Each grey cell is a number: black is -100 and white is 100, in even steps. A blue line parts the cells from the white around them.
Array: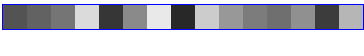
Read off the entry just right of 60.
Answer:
19
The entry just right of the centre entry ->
60

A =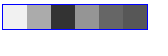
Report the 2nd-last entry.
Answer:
-20
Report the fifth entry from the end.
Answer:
34
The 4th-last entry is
-60

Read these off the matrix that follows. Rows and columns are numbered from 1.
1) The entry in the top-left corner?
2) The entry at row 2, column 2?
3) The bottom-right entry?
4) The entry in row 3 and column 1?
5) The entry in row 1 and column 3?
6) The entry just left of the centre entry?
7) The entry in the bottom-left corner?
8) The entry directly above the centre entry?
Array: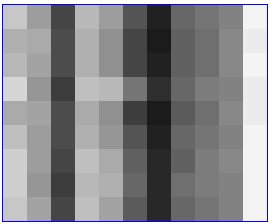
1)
56
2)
33
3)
91
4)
44
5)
-46
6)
13
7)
56
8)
-8

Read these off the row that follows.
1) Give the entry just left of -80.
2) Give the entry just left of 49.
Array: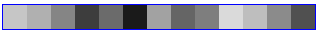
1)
-16
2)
71

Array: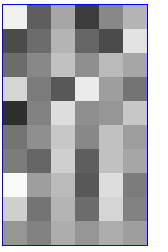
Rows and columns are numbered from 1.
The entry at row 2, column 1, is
-41
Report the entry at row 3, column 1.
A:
-15
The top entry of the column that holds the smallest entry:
89
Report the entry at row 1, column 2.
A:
-26
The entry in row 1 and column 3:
30
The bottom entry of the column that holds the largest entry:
18
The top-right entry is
41
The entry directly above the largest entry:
-3
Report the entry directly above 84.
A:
12
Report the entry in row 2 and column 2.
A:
-15
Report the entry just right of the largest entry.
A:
24
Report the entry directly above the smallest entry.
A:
67

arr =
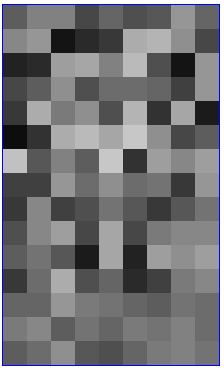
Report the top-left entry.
-27
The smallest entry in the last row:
-38
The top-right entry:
-21
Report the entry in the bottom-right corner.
-10
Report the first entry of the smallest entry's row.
-90
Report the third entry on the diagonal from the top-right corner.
-38
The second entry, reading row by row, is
1
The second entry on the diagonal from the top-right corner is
12
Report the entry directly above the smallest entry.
-56
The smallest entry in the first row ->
-44
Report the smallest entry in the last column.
-79
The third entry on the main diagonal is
24
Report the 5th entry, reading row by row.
-21
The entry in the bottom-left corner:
-27
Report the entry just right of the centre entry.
-15
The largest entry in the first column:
51
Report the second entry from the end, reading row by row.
1
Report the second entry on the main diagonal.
18
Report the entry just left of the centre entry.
-15
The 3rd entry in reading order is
1

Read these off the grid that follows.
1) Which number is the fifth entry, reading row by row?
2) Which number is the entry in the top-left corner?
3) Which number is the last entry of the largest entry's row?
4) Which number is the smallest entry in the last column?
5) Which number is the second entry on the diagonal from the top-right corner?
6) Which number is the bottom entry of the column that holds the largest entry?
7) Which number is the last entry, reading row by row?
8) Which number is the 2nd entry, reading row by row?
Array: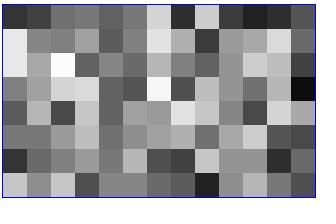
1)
-23
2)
-59
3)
-49
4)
-90
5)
71
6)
55
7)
-38
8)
-49
